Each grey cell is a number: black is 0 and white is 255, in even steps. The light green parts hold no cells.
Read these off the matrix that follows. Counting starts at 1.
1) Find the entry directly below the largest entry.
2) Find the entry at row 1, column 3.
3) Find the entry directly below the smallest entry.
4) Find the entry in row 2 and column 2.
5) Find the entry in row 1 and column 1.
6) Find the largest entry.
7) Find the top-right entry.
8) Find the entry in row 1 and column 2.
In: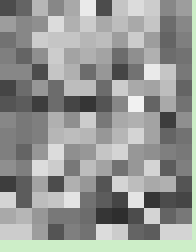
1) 176
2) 182
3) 204
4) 135
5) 76
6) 241
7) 157
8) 100

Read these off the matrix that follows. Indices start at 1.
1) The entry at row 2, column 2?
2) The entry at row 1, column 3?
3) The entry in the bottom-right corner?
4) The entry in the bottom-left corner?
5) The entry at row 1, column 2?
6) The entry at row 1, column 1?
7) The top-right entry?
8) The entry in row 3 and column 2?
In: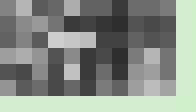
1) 138
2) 89
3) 165
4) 145
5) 180
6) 131
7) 123
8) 131

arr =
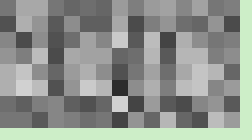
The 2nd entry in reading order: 168
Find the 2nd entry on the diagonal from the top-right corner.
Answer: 148
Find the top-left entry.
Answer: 118
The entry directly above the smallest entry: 81
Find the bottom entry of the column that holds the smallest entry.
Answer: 68
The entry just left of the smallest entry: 182
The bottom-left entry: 118
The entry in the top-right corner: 126
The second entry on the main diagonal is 175
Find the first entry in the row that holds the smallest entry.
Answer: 175
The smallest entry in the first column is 81
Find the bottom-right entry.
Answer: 155
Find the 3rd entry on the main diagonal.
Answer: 141
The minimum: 45
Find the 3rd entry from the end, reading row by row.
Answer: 81
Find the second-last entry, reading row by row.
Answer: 188
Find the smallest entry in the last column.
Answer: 75
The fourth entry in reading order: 118
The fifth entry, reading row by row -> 102
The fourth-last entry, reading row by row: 102
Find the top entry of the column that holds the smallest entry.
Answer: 155

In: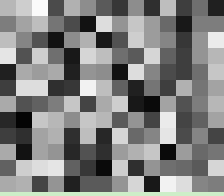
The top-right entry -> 32
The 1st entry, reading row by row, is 183
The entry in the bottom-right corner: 125
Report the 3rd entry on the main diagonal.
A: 82
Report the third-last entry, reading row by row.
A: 221
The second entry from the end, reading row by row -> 133
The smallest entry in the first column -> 32
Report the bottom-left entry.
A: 170
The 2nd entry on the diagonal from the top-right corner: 125
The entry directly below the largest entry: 190
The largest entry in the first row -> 250
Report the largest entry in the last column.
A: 235
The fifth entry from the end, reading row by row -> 24
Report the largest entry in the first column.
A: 229
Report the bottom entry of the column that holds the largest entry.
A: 68
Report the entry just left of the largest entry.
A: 206
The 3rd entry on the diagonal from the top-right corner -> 55
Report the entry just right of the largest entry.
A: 75
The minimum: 4
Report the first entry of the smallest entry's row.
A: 39
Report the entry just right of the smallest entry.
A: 198

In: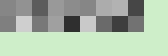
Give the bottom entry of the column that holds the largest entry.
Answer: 207
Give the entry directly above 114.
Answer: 70
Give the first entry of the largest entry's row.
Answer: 127
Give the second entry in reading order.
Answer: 146
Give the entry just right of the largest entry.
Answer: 120
